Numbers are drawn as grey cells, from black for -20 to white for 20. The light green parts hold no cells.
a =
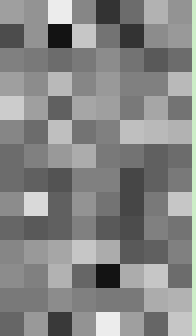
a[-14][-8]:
5
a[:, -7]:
[3, 3, -1, 2, 5, -3, 0, -5, 14, -6, 4, 0, -1, 4]
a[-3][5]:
7
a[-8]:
[-3, 0, 4, 7, -1, -2, -5, -3]
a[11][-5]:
-4
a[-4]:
[1, 4, 6, 11, 7, -6, -5, 0]
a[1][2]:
-17
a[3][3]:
1
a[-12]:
[0, -1, -3, -1, 2, -2, -6, -3]
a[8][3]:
3
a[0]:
[5, 3, 17, 1, -12, -3, 8, 3]
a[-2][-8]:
-1
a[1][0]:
-8
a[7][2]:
-7
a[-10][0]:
12
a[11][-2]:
11
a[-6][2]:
-5
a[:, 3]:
[1, 11, -1, 1, 6, -2, 7, 0, 3, 0, 11, -4, 0, 3]
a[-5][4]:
-6
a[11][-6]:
8
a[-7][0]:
-3
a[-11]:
[5, 2, 9, 1, 4, 0, 0, 9]
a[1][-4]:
-2
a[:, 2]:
[17, -17, -3, 9, -5, 10, 4, -7, -5, -5, 6, 8, 2, -11]
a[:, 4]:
[-12, -2, 2, 4, 5, 0, -1, 0, -2, -6, 7, -17, -1, 17]
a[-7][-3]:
-9
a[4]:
[12, 5, -5, 6, 5, -1, 6, -2]
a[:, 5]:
[-3, -12, -2, 0, -1, 10, -2, -9, -9, -8, -6, 7, -1, 5]

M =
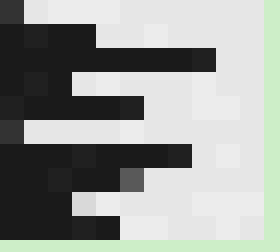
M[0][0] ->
-12
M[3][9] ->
16
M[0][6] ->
16
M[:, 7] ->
[16, 16, -16, 16, 16, 16, -15, 16, 16, 16]
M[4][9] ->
17
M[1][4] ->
16
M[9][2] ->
-16
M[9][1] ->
-16
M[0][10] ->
16
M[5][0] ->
-12
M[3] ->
[-16, -15, -16, 16, 17, 16, 16, 16, 17, 16, 16]
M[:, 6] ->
[16, 17, -16, 16, 16, 16, -16, 16, 16, 17]
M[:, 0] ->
[-12, -16, -16, -16, -15, -12, -16, -16, -16, -16]
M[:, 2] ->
[17, -16, -16, -16, -16, 16, -16, -15, -16, -16]
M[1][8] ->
16
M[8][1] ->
-16
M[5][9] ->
16
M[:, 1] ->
[16, -15, -16, -15, -16, 16, -16, -16, -16, -16]
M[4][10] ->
16
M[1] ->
[-16, -15, -16, -16, 16, 16, 17, 16, 16, 16, 16]
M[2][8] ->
-15
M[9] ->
[-16, -16, -16, -15, -16, 17, 17, 16, 16, 17, 16]
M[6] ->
[-16, -16, -16, -15, -16, -16, -16, -15, 16, 17, 16]
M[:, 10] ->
[16, 16, 16, 16, 16, 16, 16, 16, 17, 16]
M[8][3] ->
14
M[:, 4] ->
[17, 16, -16, 17, -16, 16, -16, -16, 17, -16]

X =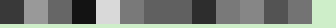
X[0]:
-11
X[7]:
-5
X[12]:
-2

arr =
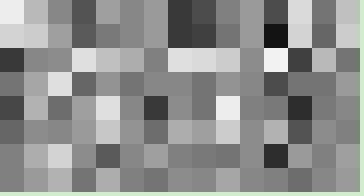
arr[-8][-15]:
17
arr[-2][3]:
2
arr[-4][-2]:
-1
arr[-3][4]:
11
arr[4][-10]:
1
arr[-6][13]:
9
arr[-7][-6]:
-2
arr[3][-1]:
4
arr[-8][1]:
9
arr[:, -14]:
[9, 12, 1, 6, 8, 2, 7, 4]
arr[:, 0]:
[17, 13, -11, -2, -9, -4, 0, 0]
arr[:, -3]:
[14, 13, -10, -2, -13, -7, 4, -3]
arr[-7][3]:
-6
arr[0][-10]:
1
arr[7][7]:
2
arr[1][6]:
4
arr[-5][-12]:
-4
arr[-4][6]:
-11
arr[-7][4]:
-1
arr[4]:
[-9, 8, -3, 5, 15, 1, -11, 2, -2, 17, 0, -1, -13, -1, 1]
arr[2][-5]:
2
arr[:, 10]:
[4, 4, 2, 1, 0, 2, 2, 1]
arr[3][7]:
1
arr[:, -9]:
[4, 4, 0, 1, -11, -3, 5, -2]
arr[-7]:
[13, 12, 5, -6, -1, 1, 4, -11, -10, -2, 4, -17, 13, -4, 12]
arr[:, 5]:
[1, 1, 7, -2, 1, 3, 1, 0]
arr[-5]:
[-2, 6, 15, -4, 3, -2, 1, 1, -2, 3, 1, -8, -2, -2, 4]
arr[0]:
[17, 9, 1, -7, 5, 1, 4, -11, -8, 0, 4, -8, 14, -2, 10]

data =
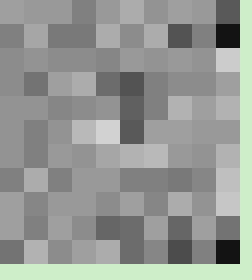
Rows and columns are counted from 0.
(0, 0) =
5
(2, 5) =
4
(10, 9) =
-17
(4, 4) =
3
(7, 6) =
0
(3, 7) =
2
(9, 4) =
-4
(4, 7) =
8
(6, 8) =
3
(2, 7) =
4
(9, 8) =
5
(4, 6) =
0
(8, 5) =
5
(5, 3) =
9
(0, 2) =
4
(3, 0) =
2
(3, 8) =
2
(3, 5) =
-7
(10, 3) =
5
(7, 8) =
1
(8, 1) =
1
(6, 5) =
8
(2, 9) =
12
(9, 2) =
5
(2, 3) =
2
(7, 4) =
4
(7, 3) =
4
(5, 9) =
4
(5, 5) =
-6
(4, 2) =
1
